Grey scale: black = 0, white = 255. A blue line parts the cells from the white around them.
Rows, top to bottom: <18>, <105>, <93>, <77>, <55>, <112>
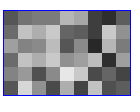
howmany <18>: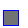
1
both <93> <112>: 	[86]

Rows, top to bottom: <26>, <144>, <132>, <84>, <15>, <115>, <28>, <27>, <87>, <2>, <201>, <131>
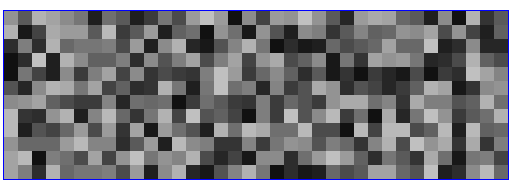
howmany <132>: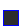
4
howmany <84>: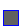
4
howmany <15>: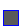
1
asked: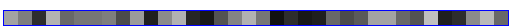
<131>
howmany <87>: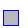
8

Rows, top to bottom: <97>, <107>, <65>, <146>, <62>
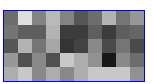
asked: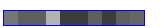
<107>
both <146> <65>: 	[137]
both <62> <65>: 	[137]
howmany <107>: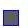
4
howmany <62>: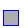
3
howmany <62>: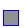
1

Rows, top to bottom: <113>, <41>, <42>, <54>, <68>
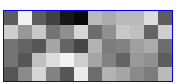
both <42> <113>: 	[171]
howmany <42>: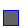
2
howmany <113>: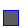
3
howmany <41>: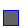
1
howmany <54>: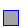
1

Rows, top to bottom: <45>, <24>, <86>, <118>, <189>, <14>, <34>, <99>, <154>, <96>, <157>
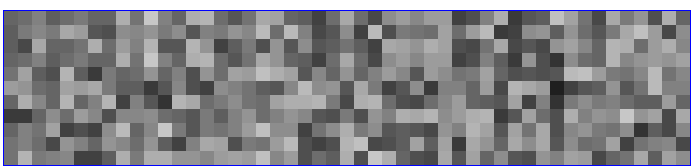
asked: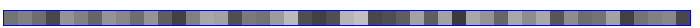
<96>
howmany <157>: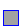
4
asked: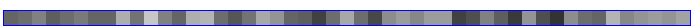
<118>
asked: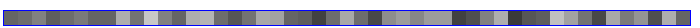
<45>

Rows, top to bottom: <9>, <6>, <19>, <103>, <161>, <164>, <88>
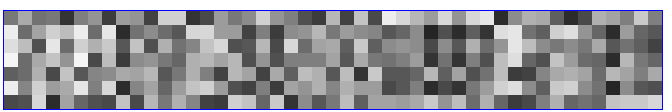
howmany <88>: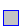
3
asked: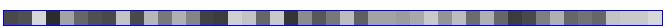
<88>
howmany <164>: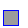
6

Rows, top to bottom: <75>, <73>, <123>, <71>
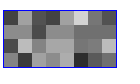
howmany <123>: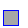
2
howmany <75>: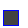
2
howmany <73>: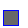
0

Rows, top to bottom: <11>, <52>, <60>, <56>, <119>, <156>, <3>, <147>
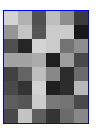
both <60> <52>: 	[203]
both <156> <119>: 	[44]
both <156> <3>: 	[73]
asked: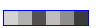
<11>
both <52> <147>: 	[196]

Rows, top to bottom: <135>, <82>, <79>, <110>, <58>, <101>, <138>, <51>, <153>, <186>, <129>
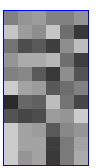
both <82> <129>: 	[56]
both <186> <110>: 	[62]
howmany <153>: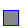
1
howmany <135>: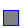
3

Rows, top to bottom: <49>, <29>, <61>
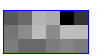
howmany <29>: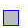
3
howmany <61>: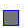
0
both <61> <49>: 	[105]
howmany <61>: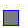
3
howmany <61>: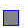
1
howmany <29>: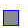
2

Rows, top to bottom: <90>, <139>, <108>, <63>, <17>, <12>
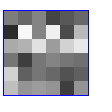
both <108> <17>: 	[210]
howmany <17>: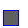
2
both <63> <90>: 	[132]
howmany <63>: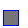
3
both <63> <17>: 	[118]
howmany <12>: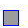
1
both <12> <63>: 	[62]

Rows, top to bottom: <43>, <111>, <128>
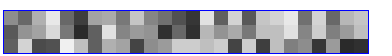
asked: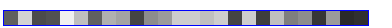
<128>
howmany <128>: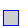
4

